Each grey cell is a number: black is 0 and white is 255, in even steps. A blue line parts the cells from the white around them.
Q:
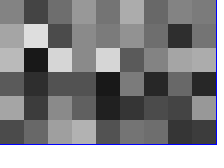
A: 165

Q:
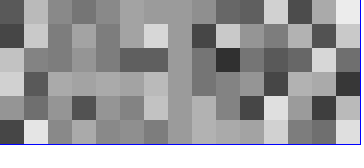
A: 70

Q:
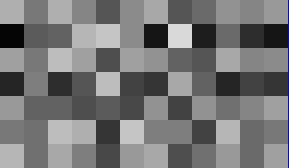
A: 5

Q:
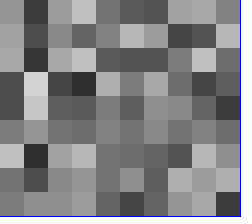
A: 163

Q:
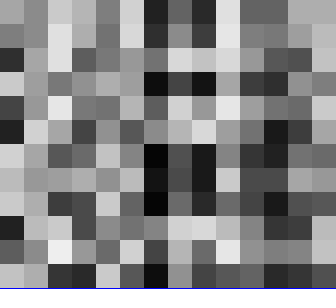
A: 126

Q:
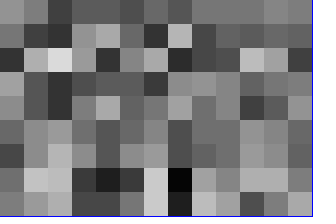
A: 118

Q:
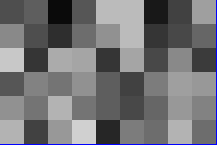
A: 137
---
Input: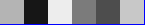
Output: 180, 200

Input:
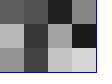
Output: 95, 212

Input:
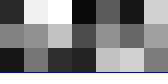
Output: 40, 123

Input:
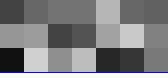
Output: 67, 121

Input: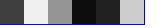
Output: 63, 205

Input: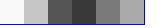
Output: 249, 170

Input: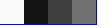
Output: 250, 113

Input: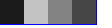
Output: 27, 70

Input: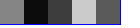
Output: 133, 90

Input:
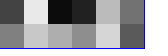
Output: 67, 90
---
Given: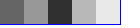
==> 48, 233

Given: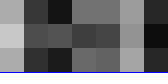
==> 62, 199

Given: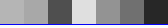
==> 222, 222

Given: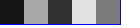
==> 49, 225

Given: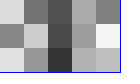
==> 74, 245

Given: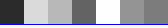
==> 99, 253

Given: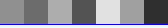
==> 84, 225
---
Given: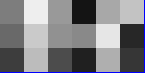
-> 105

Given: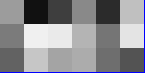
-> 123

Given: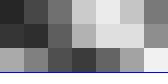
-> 53

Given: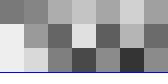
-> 238

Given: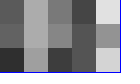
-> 98

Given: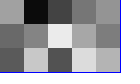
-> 105

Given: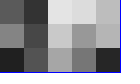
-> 132

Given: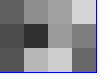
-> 76

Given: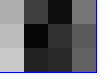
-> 188

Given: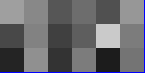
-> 72
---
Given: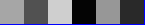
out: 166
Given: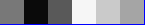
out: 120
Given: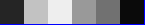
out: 37
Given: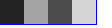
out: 36
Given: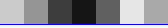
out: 202
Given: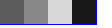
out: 93
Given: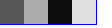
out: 88
